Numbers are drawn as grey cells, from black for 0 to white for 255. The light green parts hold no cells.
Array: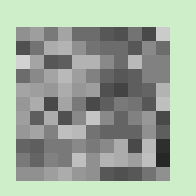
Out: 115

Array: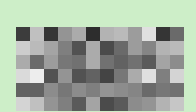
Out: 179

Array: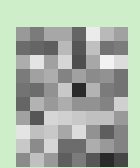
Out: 42

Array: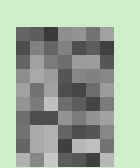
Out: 64

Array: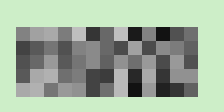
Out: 53

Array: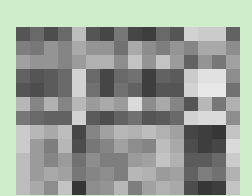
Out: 62
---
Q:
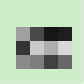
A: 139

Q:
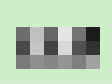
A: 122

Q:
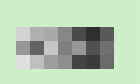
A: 223

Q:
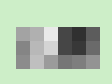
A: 140

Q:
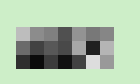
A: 46

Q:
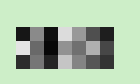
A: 44

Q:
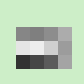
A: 50

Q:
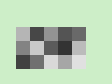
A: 65
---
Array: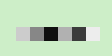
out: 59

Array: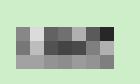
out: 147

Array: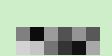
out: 18

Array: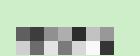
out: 249

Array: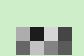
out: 131

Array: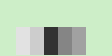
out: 133

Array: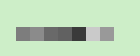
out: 202

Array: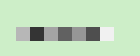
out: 78

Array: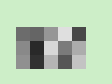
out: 86
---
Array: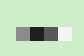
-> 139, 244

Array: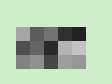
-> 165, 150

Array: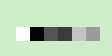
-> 253, 155

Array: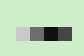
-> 202, 70

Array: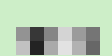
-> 147, 103

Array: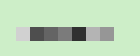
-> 209, 150
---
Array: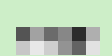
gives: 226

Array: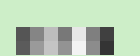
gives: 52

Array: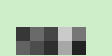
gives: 34

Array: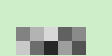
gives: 83

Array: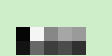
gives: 48

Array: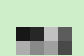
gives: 73
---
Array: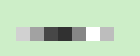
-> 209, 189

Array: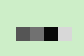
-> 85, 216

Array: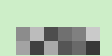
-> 140, 56

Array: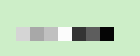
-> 213, 5

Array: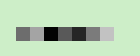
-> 109, 194

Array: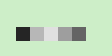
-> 37, 100
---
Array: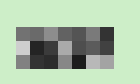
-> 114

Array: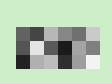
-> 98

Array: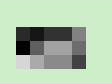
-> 42

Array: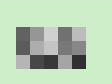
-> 98

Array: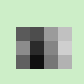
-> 90

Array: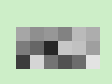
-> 166

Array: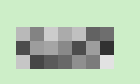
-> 185
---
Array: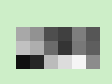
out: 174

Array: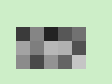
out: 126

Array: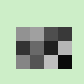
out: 105

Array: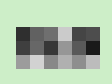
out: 103

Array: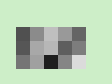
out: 168

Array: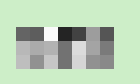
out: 171
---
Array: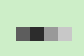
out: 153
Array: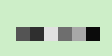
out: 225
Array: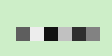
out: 18
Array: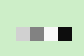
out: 248
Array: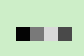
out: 217
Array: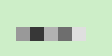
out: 178
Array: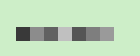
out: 97
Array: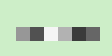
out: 245
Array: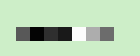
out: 47
